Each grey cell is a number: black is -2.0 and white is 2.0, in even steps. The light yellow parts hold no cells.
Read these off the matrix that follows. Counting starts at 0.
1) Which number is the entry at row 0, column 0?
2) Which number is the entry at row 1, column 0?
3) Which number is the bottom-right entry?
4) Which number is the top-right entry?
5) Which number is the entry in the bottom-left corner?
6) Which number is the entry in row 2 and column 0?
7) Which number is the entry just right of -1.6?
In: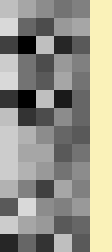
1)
1.0
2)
1.4
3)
-0.6
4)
0.0
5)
-1.4
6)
-1.0
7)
-0.4
